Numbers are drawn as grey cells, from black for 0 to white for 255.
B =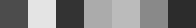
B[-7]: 76
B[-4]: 171
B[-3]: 187
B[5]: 137

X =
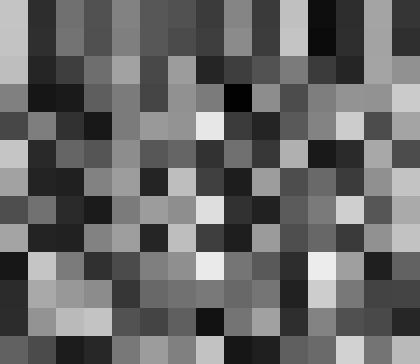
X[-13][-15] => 196
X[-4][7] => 234
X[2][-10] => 72
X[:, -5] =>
[192, 196, 123, 76, 89, 176, 77, 91, 78, 45, 33, 46, 95]
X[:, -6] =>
[58, 60, 82, 141, 36, 55, 157, 33, 155, 89, 117, 161, 31]
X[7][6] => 142
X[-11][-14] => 37
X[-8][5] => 87
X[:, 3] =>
[81, 80, 110, 94, 24, 85, 130, 27, 130, 48, 140, 195, 39]
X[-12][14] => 47
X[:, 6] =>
[81, 75, 156, 145, 147, 101, 190, 142, 190, 143, 113, 95, 128]
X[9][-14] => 197
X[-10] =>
[128, 22, 26, 94, 123, 69, 145, 123, 2, 141, 76, 126, 147, 146, 203]
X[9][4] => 75
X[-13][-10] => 87
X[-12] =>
[195, 47, 115, 80, 127, 87, 75, 62, 139, 60, 196, 11, 46, 163, 47]
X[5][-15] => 197
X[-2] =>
[44, 147, 186, 195, 82, 68, 95, 18, 116, 161, 46, 131, 80, 73, 38]
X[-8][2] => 101
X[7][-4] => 122
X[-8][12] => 42
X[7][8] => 49
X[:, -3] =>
[45, 46, 37, 147, 204, 42, 59, 207, 58, 159, 120, 80, 210]
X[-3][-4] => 205

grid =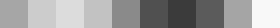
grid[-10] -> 166
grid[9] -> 248
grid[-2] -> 165
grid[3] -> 194

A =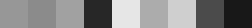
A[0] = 151
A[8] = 24
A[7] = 75
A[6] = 207

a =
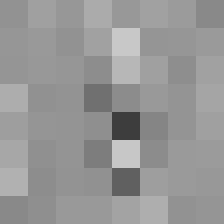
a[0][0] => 146
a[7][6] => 146
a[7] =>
[137, 143, 153, 153, 163, 174, 146, 149]
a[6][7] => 152
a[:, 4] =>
[152, 200, 183, 140, 61, 199, 96, 163]
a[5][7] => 155
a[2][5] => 160
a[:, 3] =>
[171, 161, 141, 112, 143, 125, 145, 153]
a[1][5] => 149
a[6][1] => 141
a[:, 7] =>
[137, 154, 161, 165, 160, 155, 152, 149]
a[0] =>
[146, 160, 151, 171, 152, 161, 155, 137]
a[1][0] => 150
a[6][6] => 154
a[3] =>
[173, 145, 147, 112, 140, 153, 148, 165]

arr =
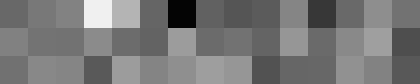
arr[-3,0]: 104
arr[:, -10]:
[101, 99, 132]
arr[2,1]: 136
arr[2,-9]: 143
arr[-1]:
[113, 136, 133, 89, 156, 132, 143, 158, 150, 82, 102, 103, 145, 130, 88]
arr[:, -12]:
[240, 139, 89]
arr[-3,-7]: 85
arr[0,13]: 142
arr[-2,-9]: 156
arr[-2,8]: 114
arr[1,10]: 150
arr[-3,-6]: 91
